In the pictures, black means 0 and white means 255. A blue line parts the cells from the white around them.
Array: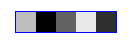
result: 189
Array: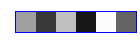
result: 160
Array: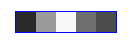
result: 41
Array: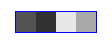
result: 83
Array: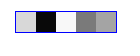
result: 216
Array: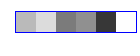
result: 186
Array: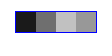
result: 26
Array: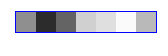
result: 143
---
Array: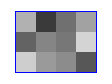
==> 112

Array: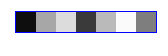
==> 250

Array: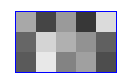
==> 55

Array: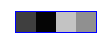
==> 195

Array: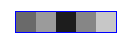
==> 134

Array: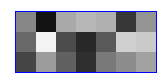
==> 55

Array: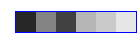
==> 202
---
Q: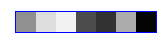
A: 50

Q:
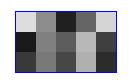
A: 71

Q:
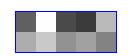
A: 145

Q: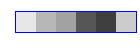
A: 86

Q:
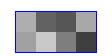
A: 200

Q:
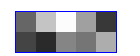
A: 133

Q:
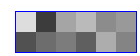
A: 95
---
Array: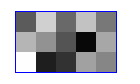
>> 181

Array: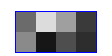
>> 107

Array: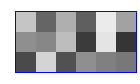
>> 143

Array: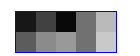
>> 23

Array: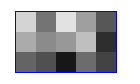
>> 171

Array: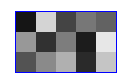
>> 152

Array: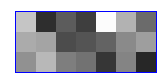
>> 171

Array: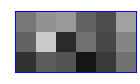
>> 99

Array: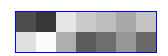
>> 77

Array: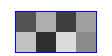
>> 84
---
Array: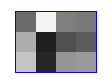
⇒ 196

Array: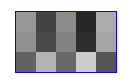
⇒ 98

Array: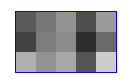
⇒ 175

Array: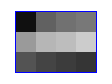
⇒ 83

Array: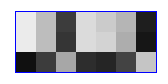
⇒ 16

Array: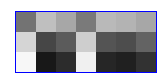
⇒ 247

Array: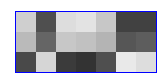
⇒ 73

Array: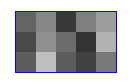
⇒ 92
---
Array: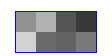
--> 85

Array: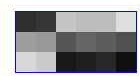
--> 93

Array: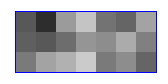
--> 171

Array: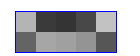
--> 72

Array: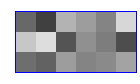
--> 125

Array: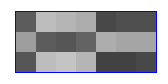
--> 165
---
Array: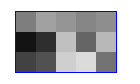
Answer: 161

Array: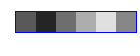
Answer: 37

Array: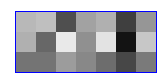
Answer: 191

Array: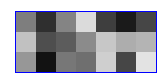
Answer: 47

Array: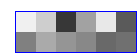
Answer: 206

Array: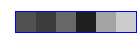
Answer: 60

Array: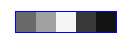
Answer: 161

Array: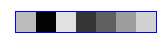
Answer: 3

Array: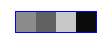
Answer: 97
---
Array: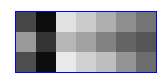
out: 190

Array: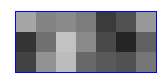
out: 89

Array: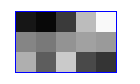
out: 202

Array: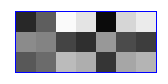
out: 53

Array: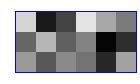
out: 115

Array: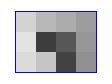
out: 197

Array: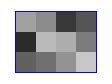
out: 111

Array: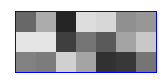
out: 49

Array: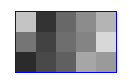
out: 96

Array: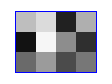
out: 155
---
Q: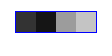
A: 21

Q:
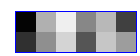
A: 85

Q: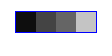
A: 68

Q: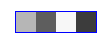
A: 94

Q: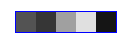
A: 160

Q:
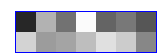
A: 224

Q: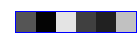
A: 64

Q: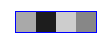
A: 29

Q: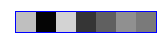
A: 96
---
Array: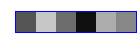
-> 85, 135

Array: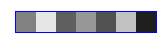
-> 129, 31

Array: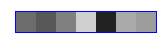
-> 108, 156

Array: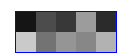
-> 21, 178

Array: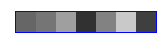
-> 102, 63

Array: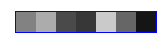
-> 130, 21
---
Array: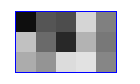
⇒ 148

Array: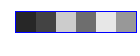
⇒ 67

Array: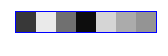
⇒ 234

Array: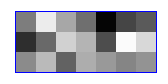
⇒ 186

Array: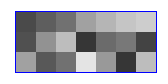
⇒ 88

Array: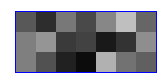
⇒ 81

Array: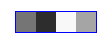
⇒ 45
